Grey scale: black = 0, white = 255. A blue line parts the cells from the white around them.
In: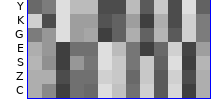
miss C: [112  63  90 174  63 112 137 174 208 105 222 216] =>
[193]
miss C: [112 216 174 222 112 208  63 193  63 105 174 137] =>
[90]
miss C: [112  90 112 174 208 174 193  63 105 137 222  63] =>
[216]
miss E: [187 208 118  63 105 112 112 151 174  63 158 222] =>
[69]
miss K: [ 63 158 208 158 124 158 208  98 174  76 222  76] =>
[83]
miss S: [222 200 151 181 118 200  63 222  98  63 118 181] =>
[144]
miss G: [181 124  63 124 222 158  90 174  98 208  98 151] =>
[166]

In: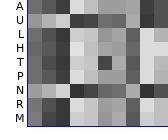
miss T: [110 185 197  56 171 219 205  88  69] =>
[76]
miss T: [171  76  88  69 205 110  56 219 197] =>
[185]
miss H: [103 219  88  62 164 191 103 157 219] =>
[225]
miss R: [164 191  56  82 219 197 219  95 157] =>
[117]
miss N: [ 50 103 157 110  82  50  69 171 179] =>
[211]

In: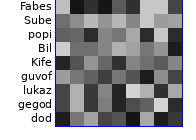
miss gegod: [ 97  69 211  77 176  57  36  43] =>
[125]
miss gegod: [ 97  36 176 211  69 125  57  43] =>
[77]
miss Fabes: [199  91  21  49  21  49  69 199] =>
[191]
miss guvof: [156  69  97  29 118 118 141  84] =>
[63]

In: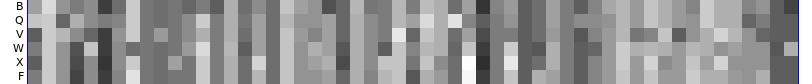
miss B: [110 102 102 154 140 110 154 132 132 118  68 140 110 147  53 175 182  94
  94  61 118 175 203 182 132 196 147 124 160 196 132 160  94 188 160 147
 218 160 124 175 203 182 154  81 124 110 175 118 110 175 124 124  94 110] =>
[167]
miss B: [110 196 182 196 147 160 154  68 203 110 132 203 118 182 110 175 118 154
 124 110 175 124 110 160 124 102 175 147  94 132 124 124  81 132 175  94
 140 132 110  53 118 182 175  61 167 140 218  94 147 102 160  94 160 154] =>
[188]

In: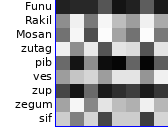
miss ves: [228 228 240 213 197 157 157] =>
[149]
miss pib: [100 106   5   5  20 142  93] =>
[13]
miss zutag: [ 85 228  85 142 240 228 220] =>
[234]

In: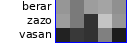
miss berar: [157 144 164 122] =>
[150]
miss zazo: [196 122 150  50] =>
[157]
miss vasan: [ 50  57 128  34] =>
[28]
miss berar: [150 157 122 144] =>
[164]
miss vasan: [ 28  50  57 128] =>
[34]

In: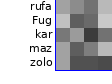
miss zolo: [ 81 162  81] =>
[75]
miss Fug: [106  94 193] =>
[201]
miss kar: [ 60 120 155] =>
[114]
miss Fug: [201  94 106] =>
[193]
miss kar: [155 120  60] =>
[114]
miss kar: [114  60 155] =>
[120]
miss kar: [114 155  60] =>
[120]

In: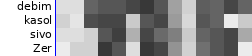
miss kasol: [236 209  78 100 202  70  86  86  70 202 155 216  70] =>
[229]
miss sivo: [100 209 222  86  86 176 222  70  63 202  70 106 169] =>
[127]
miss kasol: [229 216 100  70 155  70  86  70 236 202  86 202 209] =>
[78]
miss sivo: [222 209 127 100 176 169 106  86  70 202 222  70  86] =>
[63]
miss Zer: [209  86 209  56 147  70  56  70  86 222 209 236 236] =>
[112]
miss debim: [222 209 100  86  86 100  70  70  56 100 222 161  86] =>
[94]
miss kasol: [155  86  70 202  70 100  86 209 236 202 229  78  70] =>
[216]

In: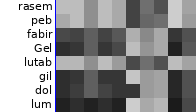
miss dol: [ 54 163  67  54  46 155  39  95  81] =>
[61]
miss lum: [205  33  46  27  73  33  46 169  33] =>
[183]
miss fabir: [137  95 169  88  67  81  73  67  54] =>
[175]
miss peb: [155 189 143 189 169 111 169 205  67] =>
[103]

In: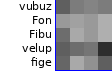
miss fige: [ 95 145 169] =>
[102]
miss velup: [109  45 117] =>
[95]
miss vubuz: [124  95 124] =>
[132]
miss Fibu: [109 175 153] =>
[169]
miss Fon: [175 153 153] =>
[161]

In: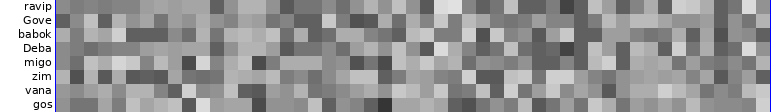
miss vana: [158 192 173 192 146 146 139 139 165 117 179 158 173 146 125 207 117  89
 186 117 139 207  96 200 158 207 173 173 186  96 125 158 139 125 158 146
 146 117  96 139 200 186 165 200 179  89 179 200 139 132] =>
[152]
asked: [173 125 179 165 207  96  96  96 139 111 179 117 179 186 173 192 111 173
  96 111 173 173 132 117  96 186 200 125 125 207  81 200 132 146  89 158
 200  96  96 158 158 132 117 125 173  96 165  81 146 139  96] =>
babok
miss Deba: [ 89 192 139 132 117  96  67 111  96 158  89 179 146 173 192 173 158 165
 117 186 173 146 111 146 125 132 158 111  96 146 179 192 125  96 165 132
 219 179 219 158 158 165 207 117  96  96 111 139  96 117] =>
[104]

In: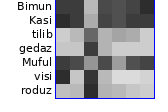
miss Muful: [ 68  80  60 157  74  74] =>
[149]
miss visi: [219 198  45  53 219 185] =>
[211]
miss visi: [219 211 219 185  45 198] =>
[53]
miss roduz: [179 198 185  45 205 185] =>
[191]

